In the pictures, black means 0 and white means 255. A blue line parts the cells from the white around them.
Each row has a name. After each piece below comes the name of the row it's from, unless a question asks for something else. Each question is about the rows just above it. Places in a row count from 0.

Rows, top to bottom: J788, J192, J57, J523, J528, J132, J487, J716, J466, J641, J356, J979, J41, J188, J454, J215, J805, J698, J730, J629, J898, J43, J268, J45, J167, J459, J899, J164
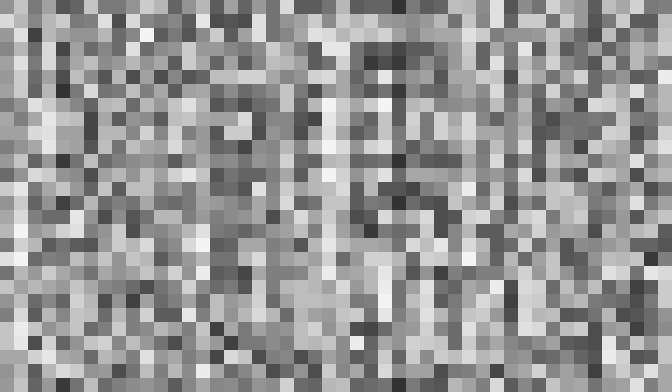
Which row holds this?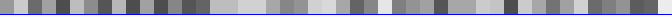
J132
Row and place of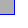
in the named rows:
J730, 21
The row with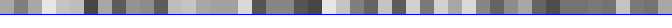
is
J466
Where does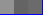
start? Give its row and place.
J459, 37

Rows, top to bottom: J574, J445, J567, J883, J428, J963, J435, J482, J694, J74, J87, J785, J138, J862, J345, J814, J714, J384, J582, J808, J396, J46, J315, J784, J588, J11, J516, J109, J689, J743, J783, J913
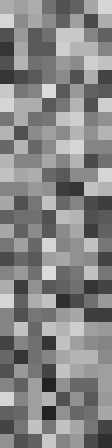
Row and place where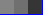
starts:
J588, 1
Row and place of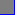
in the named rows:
J694, 6
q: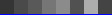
J963
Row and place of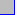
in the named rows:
J814, 4

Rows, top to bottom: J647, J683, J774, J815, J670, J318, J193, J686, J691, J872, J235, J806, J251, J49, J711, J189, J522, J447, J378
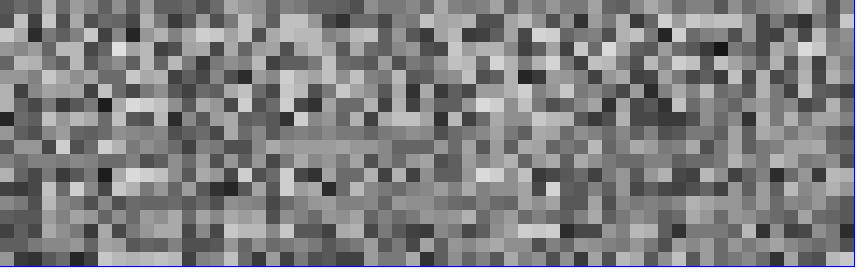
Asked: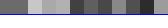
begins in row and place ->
J318, 7
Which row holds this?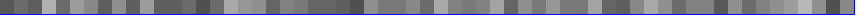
J647
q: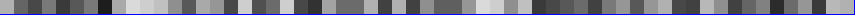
J251
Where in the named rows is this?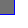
J711, 59
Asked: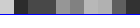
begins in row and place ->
J522, 39

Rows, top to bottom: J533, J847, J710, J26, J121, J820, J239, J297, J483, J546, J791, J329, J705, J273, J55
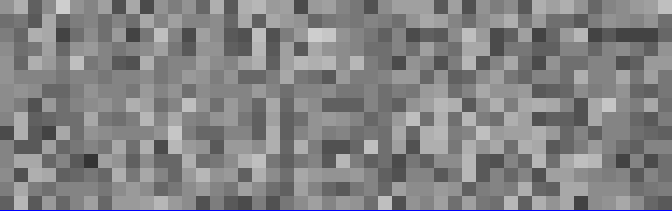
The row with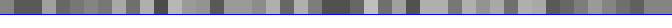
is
J791
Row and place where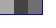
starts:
J710, 3

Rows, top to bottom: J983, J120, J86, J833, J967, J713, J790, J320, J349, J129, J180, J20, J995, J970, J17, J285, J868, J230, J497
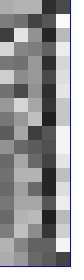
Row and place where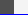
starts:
J180, 3
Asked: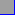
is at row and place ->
J970, 1
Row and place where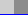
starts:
J713, 0
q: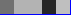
J995
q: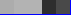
J983
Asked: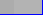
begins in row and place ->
J983, 0

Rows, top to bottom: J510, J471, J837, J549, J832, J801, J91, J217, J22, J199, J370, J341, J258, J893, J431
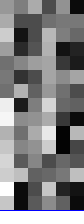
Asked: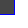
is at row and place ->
J370, 5
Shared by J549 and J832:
[158]
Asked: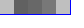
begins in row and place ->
J258, 1
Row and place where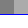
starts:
J510, 1

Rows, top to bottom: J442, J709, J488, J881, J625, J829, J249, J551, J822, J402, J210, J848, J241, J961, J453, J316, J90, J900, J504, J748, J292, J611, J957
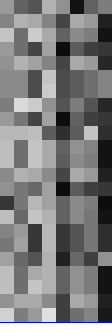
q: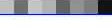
J292
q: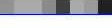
J611
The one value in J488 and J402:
[196]
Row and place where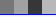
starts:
J900, 0
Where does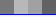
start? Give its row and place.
J453, 1

